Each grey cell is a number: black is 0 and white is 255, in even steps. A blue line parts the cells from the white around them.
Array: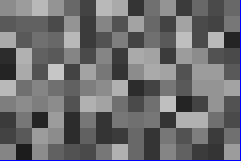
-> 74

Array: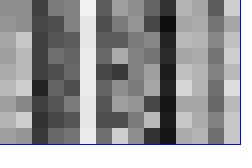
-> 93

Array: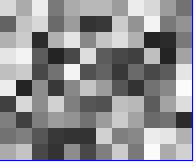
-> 155

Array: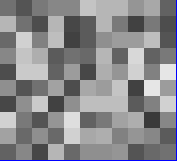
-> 168

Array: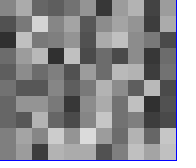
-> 67

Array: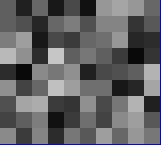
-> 151

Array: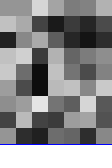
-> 130

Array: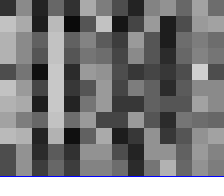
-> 162

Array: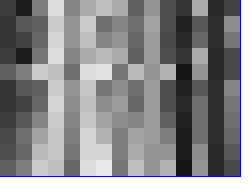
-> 40
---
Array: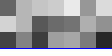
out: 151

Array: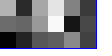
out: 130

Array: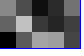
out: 43

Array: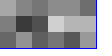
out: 140

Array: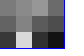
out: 151

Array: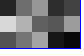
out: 45
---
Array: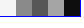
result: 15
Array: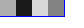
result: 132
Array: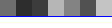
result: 197
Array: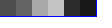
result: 24
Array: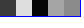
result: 140
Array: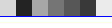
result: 235
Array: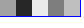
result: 191
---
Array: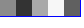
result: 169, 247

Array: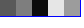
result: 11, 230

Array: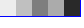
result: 126, 237

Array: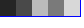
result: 187, 216

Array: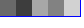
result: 167, 210

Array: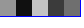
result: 195, 195

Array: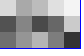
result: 74, 244

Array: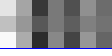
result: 121, 249

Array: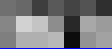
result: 141, 210
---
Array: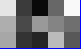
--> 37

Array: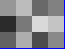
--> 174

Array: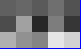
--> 132

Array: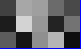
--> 143

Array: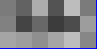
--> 165

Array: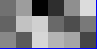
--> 180

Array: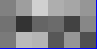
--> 87

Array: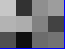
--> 15

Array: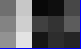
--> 22
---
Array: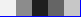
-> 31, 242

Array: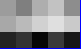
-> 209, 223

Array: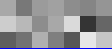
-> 168, 230

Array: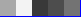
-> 57, 243

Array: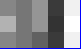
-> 149, 255

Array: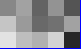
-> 105, 226
